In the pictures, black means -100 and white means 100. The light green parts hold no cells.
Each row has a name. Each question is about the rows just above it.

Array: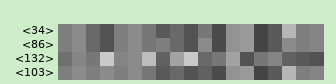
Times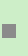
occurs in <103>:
3
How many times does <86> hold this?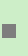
4
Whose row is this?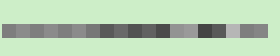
<103>
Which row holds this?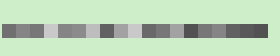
<132>
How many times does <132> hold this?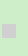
0
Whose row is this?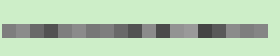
<86>

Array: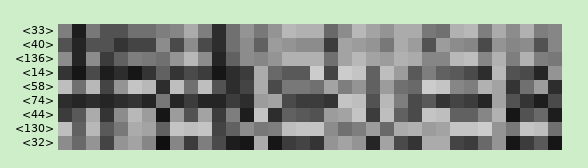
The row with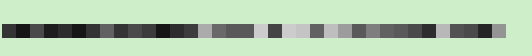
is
<14>
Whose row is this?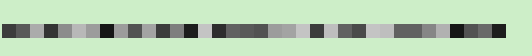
<44>
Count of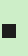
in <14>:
1
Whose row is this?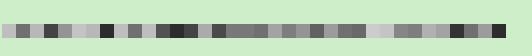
<58>
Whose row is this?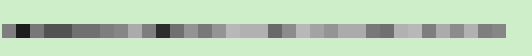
<33>

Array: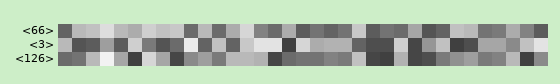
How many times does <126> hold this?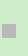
4
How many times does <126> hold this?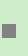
2
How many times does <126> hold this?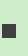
3

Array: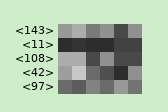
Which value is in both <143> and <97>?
[19]
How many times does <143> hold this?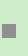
2
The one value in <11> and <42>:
[-65]
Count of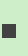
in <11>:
2
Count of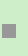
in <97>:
1
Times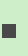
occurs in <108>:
3

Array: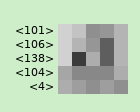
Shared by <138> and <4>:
[36]
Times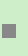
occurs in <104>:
3
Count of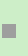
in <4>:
2
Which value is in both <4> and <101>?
[12]
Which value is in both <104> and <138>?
[36]
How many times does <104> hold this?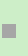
1

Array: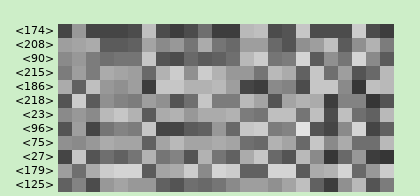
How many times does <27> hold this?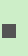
3
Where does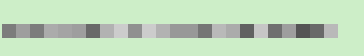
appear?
<215>
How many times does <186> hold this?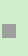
2
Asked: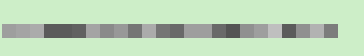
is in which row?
<208>
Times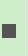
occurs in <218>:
4

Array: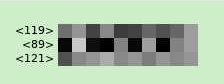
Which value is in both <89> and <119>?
[23]
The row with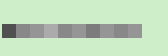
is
<121>
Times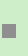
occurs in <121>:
0
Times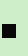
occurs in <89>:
2
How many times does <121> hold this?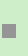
4

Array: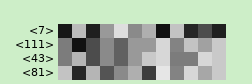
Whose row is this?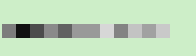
<111>
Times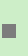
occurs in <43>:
3
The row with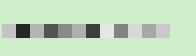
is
<81>
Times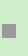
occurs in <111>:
2
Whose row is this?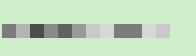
<43>

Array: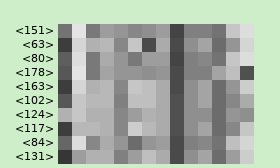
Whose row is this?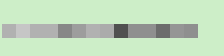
<124>
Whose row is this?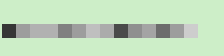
<131>
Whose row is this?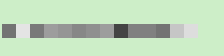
<151>
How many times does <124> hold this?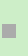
1

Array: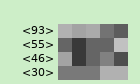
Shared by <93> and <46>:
[28]
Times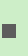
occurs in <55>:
0
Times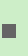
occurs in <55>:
3
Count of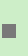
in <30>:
3
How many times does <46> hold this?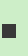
1
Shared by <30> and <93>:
[39]
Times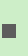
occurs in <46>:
0

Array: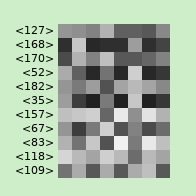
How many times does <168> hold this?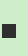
4
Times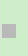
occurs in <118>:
3
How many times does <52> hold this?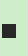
3
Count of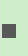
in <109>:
3
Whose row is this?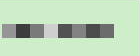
<67>
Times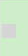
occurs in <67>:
0
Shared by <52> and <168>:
[-69]

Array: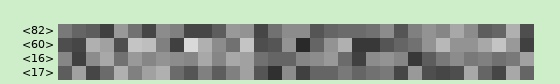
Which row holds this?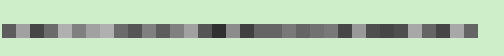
<17>
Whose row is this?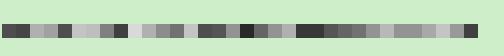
<60>
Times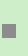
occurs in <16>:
5
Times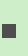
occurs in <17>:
2
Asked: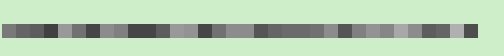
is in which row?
<82>

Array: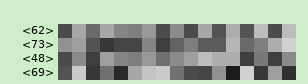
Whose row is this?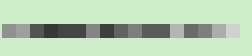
<73>
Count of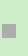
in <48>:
2
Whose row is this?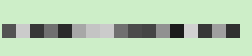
<69>
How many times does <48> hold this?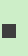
3
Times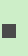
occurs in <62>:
4

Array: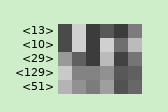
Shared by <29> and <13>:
[-53]
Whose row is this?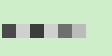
<10>
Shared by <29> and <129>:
[-25]
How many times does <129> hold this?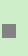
2

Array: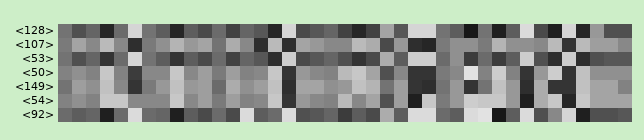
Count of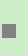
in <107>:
0
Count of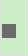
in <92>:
6
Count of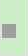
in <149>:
4
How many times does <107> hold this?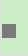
4
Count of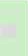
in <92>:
7
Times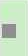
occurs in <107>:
5
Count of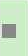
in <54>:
7

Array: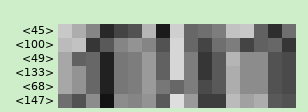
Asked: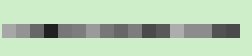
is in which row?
<68>
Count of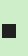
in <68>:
1

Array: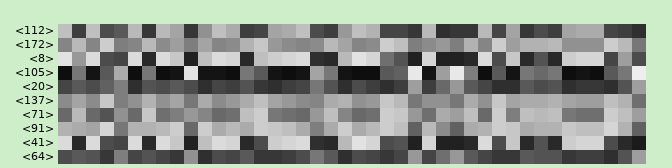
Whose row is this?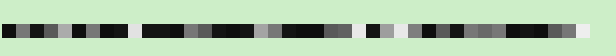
<105>
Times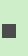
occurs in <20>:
5
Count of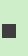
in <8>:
0
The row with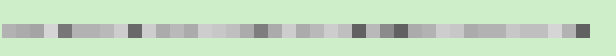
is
<91>

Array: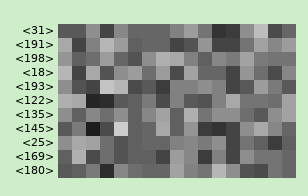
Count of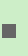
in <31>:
4
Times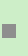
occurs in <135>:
5

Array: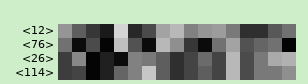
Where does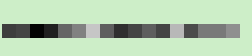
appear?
<114>
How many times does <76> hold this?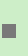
0
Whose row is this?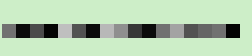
<76>
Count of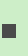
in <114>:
1

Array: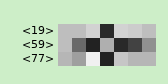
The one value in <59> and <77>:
[-73]
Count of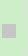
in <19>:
0
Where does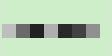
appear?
<59>
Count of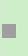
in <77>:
1
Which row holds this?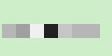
<77>
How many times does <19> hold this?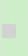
2

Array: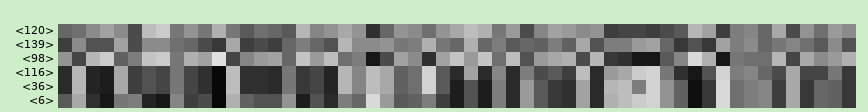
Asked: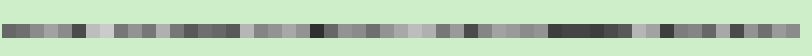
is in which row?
<120>
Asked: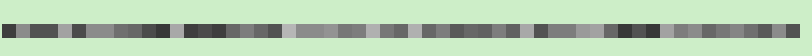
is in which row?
<139>
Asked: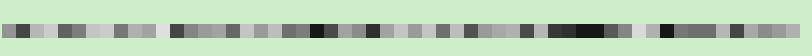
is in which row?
<98>

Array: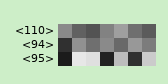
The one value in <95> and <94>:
[-62]
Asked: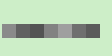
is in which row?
<110>

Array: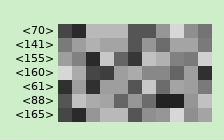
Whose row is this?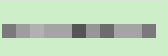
<141>
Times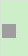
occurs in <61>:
4
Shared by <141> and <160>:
[24]
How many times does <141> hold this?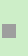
1
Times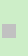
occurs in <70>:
0

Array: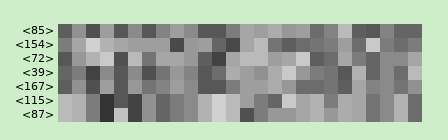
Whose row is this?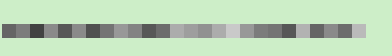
<39>
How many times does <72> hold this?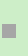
6
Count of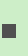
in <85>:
1
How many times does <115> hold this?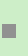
1
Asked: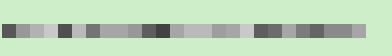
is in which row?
<72>
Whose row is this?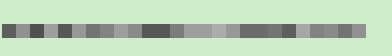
<167>
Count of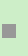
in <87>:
3

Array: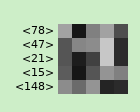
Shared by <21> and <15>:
[-33]
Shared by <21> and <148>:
[-66]
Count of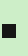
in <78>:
1
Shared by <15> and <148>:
[16]
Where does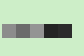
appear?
<148>

